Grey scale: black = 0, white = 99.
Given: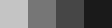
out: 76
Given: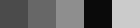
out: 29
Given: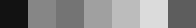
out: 7
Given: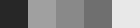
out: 15
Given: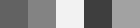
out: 38
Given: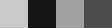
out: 78
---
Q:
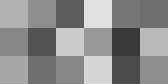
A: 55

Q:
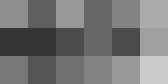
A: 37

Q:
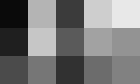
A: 70

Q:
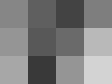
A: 37

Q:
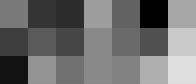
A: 20

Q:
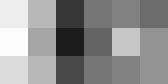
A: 71

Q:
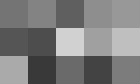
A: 51

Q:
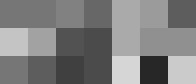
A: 46

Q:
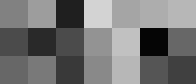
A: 61
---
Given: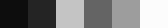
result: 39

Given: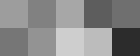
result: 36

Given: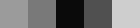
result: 31

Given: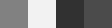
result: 29

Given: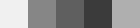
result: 23

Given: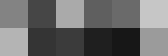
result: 37
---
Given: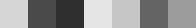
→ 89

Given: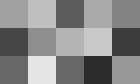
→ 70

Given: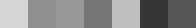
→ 46

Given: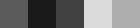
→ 25

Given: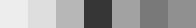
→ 21

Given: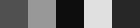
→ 5
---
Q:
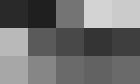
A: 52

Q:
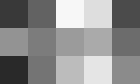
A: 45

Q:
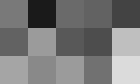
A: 53

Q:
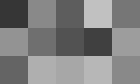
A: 68

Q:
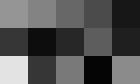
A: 21

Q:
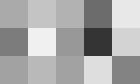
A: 72

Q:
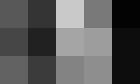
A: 23

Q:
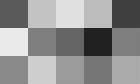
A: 80
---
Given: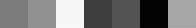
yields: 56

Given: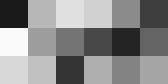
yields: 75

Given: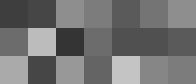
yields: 27

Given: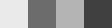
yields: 42

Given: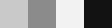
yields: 54

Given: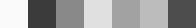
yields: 23

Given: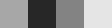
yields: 15
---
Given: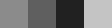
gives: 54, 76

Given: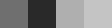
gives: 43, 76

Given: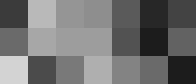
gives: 23, 11

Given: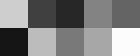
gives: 80, 98

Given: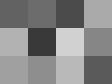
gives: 38, 35

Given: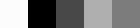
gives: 98, 48

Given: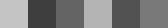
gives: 76, 47
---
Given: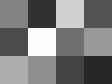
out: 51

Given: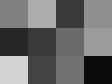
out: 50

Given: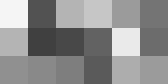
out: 95

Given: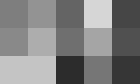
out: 49

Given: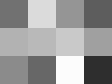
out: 44

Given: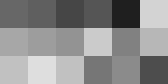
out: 40

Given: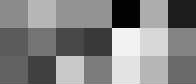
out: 54

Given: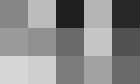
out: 52

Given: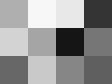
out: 68

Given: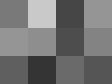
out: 47
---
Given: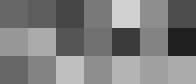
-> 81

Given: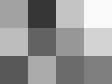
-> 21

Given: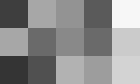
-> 57

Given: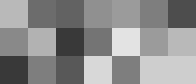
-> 60

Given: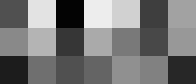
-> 81

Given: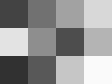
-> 44

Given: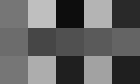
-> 5

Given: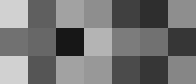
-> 25

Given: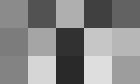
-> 68

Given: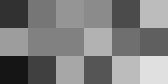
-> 54
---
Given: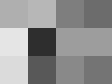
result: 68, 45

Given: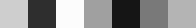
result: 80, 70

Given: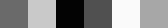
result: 41, 65

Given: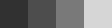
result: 19, 83

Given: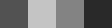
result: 32, 16

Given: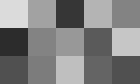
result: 85, 31

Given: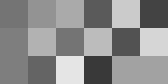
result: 45, 63

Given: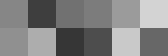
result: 52, 40
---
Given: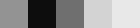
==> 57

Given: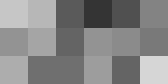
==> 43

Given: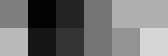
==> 8

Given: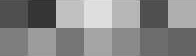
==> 46

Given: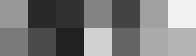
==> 13

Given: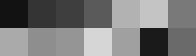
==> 58

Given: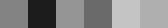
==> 11
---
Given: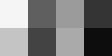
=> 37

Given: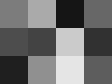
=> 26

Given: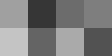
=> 21

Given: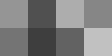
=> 31

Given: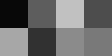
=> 36

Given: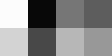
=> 3

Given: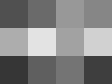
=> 88

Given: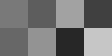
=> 36

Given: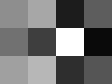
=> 24
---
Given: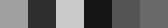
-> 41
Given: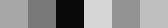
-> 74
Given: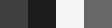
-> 40
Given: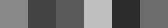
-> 42
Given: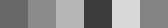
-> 51
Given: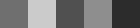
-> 17
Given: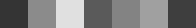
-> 24
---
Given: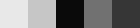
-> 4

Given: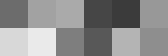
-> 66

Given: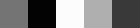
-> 98

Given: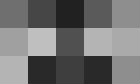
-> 13

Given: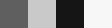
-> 8

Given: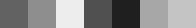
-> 92

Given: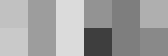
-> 85

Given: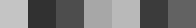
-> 30
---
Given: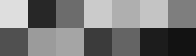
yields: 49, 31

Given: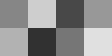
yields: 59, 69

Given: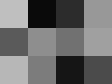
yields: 59, 71

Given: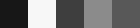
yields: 34, 9

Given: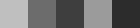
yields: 17, 74

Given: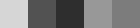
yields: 48, 83

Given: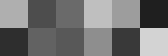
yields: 12, 18
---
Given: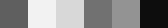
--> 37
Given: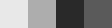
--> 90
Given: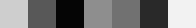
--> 80
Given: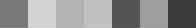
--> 47
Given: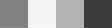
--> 50
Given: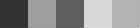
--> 19
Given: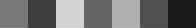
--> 47
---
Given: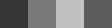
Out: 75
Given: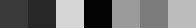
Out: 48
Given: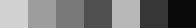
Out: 21
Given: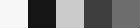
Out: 24
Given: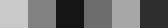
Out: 65
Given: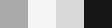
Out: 84
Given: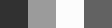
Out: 98
